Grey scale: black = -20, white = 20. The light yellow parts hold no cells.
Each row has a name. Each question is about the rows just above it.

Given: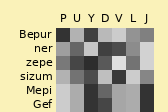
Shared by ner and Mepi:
-4
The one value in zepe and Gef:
-9
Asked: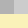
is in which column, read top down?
P

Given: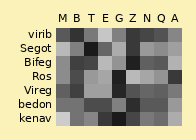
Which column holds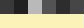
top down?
Z
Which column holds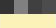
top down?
B

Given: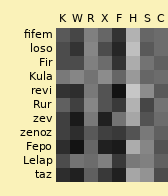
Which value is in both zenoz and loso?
-6
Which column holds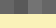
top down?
S
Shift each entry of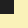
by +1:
-14
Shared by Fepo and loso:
1
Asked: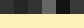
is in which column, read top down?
F
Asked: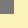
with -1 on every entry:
-2
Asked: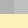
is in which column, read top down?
H

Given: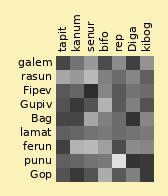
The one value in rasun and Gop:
0
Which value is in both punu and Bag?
-12
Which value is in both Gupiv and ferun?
8
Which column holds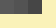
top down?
tapit
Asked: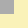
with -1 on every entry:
6
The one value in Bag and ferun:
1
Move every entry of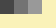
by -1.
-10, -3, 3

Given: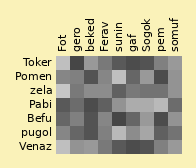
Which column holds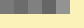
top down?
gero
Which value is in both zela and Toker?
-1

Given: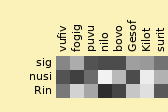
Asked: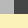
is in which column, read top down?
bovo
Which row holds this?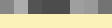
sig
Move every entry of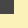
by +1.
-8
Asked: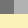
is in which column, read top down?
surit
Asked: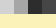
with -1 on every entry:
12, 5, -14, -10
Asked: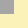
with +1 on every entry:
7

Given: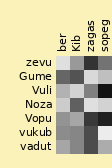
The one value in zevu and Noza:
15
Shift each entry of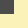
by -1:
-9
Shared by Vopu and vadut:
6
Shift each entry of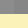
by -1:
1, 0
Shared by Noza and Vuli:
13
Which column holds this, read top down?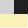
sopeg

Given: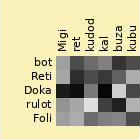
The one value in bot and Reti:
-8
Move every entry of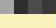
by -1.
5, -14, -9, -12
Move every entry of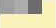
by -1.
4, 6, -4
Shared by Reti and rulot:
6
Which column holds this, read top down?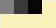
kal

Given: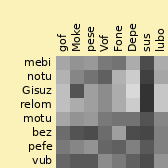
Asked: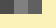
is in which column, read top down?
Depe
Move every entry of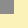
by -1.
1
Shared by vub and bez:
-8

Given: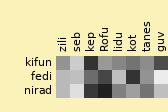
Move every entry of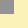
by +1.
4
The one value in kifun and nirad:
-2
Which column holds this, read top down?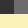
kep
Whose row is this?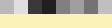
nirad
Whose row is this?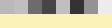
fedi

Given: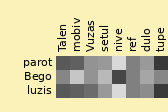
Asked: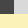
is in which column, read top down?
nive
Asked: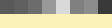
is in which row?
luzis
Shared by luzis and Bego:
0
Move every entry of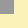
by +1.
5
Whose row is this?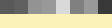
parot
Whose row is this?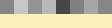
Bego
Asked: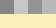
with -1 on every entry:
0, 10, 2, 8

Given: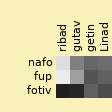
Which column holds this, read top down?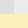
ribad
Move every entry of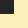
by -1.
-15
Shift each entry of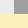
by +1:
18, 6
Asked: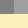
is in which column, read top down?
gutav
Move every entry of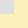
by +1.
16
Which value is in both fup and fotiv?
-5
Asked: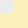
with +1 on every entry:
18

